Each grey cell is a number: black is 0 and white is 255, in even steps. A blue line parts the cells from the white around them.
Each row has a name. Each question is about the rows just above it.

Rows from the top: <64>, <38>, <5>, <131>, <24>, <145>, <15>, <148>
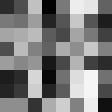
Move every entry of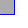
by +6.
178
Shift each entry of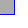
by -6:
166
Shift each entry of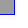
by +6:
163
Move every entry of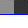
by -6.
136  45
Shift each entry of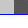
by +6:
205  91
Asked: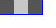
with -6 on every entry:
79 193  79

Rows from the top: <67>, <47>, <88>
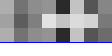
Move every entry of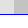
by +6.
232 201
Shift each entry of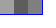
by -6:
155  87 121
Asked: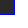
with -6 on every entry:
36
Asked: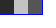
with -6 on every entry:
36 189  79
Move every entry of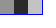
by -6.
141  36 189
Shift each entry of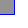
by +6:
153
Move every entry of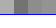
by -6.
168 109 135 141

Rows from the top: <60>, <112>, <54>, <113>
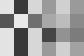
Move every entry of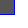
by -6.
79
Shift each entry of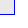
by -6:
227
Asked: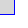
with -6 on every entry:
209
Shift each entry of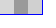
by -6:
209 148 202

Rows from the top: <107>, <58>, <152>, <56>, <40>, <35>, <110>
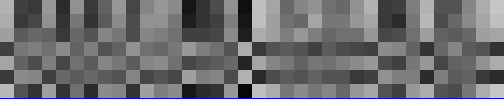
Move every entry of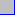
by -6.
185
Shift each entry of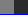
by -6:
120  37
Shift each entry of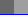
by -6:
98 153
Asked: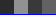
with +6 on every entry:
49 151  63 104
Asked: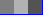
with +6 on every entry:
132 184  89
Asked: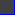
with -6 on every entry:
58

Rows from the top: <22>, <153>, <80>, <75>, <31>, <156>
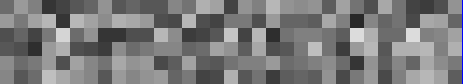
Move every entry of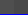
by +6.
85 79
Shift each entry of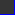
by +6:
59
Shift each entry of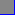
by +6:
140

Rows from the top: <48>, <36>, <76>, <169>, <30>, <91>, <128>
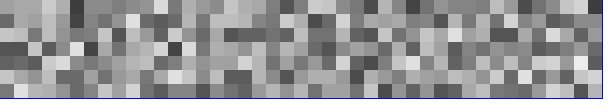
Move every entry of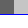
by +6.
104 203
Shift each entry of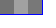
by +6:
120 167 126

